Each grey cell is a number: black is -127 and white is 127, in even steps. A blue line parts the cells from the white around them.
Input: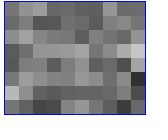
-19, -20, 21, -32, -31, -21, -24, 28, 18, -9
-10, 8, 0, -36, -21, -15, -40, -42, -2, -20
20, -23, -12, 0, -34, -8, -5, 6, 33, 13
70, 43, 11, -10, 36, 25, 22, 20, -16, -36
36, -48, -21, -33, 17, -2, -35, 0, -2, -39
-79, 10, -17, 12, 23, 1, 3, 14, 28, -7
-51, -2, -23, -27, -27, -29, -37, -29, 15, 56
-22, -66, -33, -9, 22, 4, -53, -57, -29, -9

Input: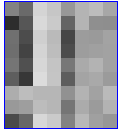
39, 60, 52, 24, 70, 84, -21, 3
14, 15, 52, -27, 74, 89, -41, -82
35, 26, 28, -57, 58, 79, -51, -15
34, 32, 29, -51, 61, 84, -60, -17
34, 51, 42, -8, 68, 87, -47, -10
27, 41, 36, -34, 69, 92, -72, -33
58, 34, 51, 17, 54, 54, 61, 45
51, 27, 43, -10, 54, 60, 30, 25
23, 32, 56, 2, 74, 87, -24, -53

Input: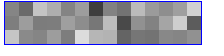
81, 31, 14, 27, 59, -12, 2, -65, 29, 4, 46, 68, -21, 5
-35, 78, 37, 2, 17, -54, 61, -8, 13, 31, -2, -3, 29, -1
17, 5, 8, -12, -9, -27, 51, 54, 92, -2, 29, 5, 10, 69

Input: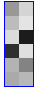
84, 24
100, 60
-99, 91
95, -80
3, 51
55, 42

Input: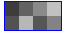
65, 10, -29, -66
3, -41, 55, -45

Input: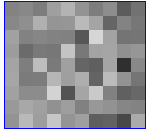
-13, -35, 13, -2, 19, 51, 31, -2, 8, 3
-8, 3, -26, 36, 58, 22, 21, 48, 15, 8
-10, -11, 35, 86, -40, 1, 2, 6, 2, 33
22, 16, 37, 35, -7, 68, -8, -6, -20, 28
8, -80, 37, -32, -26, 32, -5, 61, -1, 36
-10, 19, 59, -27, 46, 31, 54, -3, -4, 38
-23, -31, 1, 74, 37, -44, 83, 12, 12, 33
3, 6, 18, 24, 1, 30, 17, 32, 40, 25
43, -55, -29, -33, 31, 20, 70, 29, 57, 19

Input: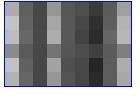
32, -36, -69, -48, -40, 22, -56, -31, 44
51, -33, -80, -55, -39, 38, -55, -28, 68
55, -25, -83, -60, -39, 45, -54, -24, 60
-1, -36, -63, -50, -41, -11, -56, -37, 11
45, -34, -90, -55, -48, 35, -56, -30, 66
40, -34, -85, -57, -43, 23, -56, -25, 51
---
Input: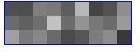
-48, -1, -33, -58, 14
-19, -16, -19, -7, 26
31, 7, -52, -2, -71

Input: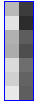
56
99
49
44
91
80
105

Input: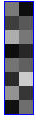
-6
-65
45
-113
-11
-84
19
-110

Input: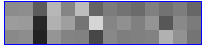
12, -35, 5, -26, -12, 0, -2
28, -88, 31, 85, 16, 20, 9
9, -93, 3, -56, -1, 2, 18

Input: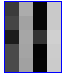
-68, -120
-58, -120
-99, -76
-53, -124
-53, -123

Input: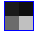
-101
-20
